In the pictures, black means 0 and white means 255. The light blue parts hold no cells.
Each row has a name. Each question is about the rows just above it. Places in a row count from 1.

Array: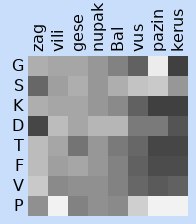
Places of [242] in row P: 2 7 8
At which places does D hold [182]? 4 5
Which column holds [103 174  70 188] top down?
zag
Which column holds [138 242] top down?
vili
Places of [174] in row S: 3 5

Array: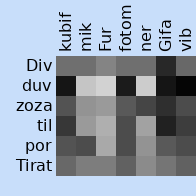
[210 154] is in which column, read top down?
Fur
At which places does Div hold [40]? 6
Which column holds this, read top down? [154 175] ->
Fur
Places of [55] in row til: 1
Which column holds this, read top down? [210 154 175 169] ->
Fur
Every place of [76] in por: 2 4 7
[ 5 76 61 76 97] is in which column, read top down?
vib

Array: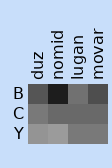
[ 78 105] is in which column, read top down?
movar
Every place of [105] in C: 2 3 4
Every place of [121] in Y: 3 4
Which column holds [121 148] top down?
duz
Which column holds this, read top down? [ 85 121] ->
duz
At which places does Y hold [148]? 1

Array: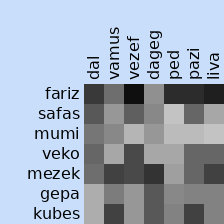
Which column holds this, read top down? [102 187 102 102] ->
pazi
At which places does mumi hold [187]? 5 6
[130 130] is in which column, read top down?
liva
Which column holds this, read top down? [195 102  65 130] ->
liva
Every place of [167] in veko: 2 4 5
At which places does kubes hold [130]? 5 7

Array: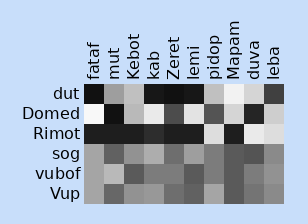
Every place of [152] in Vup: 4
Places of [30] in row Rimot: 1 2 3 5 6 8
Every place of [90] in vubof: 3 6 8
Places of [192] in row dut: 3 7
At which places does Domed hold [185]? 3
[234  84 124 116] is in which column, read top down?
duva

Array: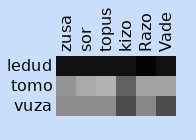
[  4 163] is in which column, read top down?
Razo
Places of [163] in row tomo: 5 6
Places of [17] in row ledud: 1 2 3 4 6
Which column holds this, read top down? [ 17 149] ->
zusa
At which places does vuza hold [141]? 1 2 3
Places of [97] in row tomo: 4
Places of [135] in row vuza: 5

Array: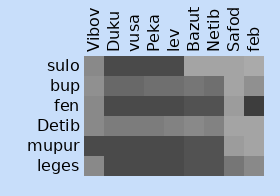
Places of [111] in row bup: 4 5 7
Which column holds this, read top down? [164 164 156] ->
Safod
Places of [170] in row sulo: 9

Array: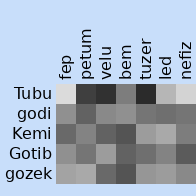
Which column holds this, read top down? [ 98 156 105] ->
velu
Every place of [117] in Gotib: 2

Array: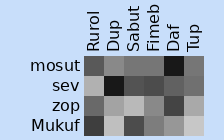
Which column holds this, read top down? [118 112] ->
Tup
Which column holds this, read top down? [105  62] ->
Rurol
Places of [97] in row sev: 5
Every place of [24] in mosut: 5
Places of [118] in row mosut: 3 4 6

